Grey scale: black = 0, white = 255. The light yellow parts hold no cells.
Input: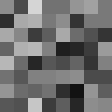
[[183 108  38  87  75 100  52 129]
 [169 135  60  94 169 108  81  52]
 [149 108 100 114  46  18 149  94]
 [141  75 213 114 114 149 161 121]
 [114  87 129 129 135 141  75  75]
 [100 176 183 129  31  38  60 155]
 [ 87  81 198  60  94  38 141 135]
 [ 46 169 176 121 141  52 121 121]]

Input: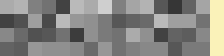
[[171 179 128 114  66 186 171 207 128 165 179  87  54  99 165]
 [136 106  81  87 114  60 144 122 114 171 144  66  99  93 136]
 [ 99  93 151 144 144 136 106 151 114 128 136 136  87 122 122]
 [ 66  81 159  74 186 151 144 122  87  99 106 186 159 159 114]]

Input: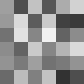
[[159  78 194  86 172 210]
 [153 218  92 202  65  58]
 [147 122 159 114 122 147]
 [140  99 202 134 180 218]
 [114 225 134 241  99 140]
 [106 188 128 194  50  78]]

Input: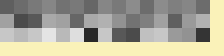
[[199 185 199 228 185 222  40 199  88  75 192 199 154 146  52]
 [161  75  88 169 161 102 169 177 146 114 127 161  95 154 177]
 [ 95 108 121 134 114 121 102 134 121 140 108 140 127 134 108]]

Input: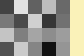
[[196 127 165 141 157]
 [121  74 208  54 113]
 [ 81 202 133  17 149]
 [ 67 226  97 189 105]]

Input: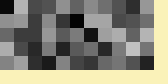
[[173  74  40 123  34  90 111  40 123 193 117]
 [144 151  60 138  54   3 165 165  74  82 111]
 [131 159  46  26 131  68  54 104 117  82  34]
 [104  60  60 151  90 123  18 159 173  98 180]
 [ 10 180  74  82 144  98 138 111  82  46 151]]

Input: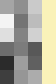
[[244 116 188]
 [223 131 209]
 [165 143 202]
 [109 124  88]
 [ 62 150 172]
 [ 43 158  96]]

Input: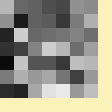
[[182 103  97  78  71 145 138]
 [145  27  97  91  56 123 175]
 [123 175 153 167 116  64 153]
 [ 49  64 131 205 182 110 159]
 [ 43  35 167 225 233 153 190]
 [ 35 205 103 110 116 131 110]
 [ 11 197  84  84  56 190 182]]

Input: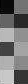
[[199  54]
 [185 144]
 [177 137]
 [100  40]
 [ 66 163]
 [ 10 115]]
